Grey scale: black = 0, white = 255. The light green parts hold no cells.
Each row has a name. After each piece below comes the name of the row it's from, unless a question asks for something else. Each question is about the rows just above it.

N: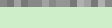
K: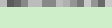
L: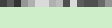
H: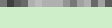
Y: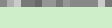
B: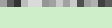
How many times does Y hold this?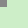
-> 5
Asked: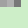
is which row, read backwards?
N
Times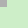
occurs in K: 1
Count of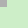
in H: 5
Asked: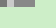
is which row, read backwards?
Y

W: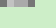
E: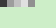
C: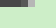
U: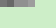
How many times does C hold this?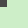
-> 3
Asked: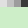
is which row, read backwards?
E
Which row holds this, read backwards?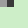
E
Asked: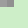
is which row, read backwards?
U

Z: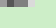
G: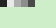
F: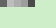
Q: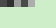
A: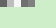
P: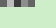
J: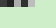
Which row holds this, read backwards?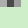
Q
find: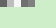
A

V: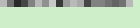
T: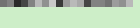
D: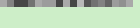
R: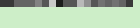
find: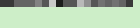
R
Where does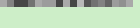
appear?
D

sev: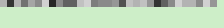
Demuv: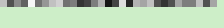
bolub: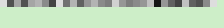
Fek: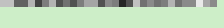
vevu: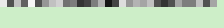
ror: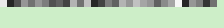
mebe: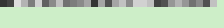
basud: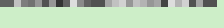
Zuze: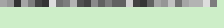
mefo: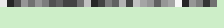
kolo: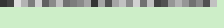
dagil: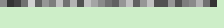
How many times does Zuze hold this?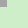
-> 4
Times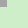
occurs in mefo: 2
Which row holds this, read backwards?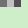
Fek
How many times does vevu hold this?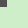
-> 5
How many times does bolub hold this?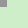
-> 4
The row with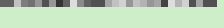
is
basud

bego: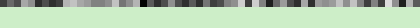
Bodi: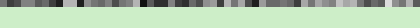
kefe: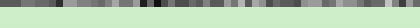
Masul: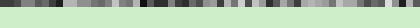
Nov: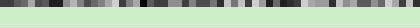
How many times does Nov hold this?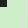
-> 4
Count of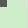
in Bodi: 4
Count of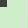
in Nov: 9
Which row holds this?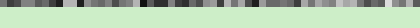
Bodi
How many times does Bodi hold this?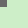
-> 7
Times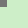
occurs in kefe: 9
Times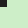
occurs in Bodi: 3

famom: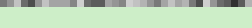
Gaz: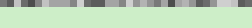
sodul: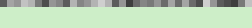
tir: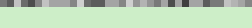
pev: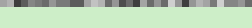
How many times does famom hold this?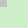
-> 4
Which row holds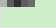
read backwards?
famom
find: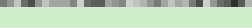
famom
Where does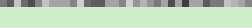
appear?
tir

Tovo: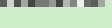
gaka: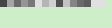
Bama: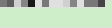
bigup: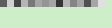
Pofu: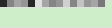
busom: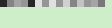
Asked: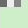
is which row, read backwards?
Tovo
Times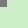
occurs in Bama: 4

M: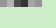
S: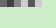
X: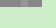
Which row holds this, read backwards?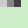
S
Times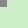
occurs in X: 5
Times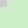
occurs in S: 2
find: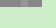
X
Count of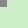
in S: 1

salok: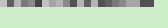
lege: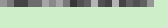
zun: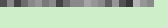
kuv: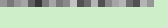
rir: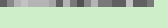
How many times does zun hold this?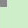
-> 7
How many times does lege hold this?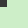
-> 1
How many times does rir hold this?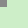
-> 2
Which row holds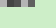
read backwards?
lege
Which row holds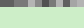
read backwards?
rir
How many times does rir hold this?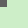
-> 6
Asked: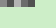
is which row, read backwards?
kuv

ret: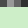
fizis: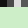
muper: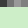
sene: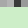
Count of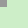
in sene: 1
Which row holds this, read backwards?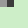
sene

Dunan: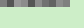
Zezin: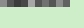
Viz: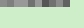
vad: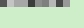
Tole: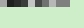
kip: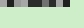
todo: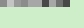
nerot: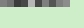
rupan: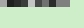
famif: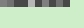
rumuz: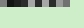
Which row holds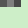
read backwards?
nerot
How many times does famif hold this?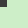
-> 0
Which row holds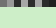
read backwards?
rumuz
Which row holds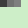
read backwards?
nerot

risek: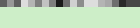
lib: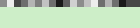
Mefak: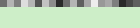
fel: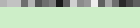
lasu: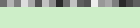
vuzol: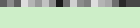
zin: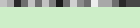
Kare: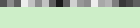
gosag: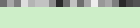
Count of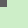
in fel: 3
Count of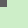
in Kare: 4
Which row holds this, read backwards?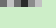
gosag
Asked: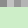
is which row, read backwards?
vuzol
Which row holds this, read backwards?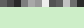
lasu

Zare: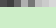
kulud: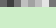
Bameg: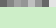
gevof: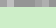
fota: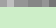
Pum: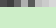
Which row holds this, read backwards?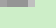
gevof
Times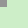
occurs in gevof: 4

